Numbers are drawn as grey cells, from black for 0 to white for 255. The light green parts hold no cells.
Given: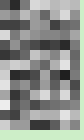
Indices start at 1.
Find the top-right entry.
186
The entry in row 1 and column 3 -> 122
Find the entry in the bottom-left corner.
206
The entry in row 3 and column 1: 65
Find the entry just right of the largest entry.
84
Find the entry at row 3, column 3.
84
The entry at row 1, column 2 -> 42
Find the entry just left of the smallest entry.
74
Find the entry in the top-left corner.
93
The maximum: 237
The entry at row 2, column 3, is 186
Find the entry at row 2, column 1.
155
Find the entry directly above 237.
165
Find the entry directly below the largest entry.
84
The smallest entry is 31
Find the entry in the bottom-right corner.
133
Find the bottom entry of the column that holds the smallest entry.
176
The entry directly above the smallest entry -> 226
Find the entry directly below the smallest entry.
165

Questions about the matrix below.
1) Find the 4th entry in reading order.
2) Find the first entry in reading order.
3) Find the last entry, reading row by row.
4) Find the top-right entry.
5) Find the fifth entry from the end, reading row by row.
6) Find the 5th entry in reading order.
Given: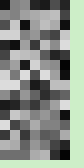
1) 36
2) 15
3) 4
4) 36
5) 111
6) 26

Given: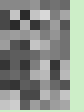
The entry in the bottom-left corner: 196
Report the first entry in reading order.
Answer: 136
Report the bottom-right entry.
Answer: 166
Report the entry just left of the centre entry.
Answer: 93
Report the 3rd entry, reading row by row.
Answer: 136
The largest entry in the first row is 148
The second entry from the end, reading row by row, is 157
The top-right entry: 105
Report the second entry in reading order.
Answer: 136
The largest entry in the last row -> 205
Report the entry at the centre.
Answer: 105
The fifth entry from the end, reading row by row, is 93
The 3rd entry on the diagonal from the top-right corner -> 105
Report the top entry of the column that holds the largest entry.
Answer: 105
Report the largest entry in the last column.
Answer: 196
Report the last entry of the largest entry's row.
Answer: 166
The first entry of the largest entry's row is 72
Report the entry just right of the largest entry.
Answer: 126
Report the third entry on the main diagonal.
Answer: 175
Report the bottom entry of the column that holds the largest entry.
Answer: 126
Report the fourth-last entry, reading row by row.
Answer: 157

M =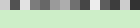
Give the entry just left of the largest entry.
70
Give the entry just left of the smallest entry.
205
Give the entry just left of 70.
112

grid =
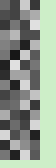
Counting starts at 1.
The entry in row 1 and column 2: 67
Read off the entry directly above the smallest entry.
108
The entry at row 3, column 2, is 118
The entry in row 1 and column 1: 108
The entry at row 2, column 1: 77
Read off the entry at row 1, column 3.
203
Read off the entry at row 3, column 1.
55
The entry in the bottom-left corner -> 118
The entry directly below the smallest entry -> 224
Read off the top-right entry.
55
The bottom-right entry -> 89

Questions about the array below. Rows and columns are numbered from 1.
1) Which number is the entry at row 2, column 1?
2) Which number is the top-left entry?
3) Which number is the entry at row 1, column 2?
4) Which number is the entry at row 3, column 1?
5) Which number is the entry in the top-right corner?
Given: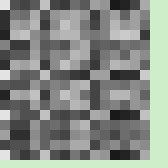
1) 47
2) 227
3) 80
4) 47
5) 170

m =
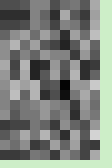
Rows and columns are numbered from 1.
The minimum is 4
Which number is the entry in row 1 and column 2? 78
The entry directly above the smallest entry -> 78
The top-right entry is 169
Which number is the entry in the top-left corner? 78
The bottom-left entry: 58
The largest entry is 211
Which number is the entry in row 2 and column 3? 46
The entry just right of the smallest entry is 151
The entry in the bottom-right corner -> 169
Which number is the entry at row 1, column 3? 88
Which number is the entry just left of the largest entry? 88
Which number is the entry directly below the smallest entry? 15
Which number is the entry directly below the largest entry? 58
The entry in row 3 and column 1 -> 68
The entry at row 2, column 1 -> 46
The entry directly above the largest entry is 151
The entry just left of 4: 88
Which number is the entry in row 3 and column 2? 68

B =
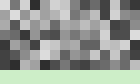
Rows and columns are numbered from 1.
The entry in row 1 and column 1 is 220
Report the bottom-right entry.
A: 189
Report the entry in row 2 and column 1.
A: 161
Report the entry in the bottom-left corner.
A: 66
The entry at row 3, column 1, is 171
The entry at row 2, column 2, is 220
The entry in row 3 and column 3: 198
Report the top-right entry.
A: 56
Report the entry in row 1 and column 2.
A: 119
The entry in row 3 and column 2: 87

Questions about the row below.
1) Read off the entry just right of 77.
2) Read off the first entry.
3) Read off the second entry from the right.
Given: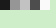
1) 250
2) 26
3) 77

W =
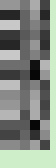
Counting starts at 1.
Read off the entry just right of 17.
181
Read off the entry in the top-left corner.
150
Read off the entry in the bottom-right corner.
67
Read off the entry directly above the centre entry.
110
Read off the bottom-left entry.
138
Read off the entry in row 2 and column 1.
38
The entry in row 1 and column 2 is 150
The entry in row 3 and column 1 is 200
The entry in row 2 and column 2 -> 38
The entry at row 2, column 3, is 100
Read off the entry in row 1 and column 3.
119
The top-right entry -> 67
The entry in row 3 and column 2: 200

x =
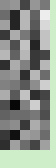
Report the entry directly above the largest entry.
120
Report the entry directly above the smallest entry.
89
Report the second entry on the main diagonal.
36
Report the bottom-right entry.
160
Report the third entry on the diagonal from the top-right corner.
183
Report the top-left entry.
141
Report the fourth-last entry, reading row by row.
160
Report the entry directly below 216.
194
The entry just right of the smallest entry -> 129
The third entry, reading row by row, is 68
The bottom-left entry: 46
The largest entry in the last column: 237
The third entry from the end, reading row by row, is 108
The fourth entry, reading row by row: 150
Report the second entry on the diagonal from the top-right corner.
98
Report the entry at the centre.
46
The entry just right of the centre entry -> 183
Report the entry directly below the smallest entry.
108
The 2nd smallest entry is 16
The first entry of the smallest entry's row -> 78
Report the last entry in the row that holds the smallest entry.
89
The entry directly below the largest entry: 216
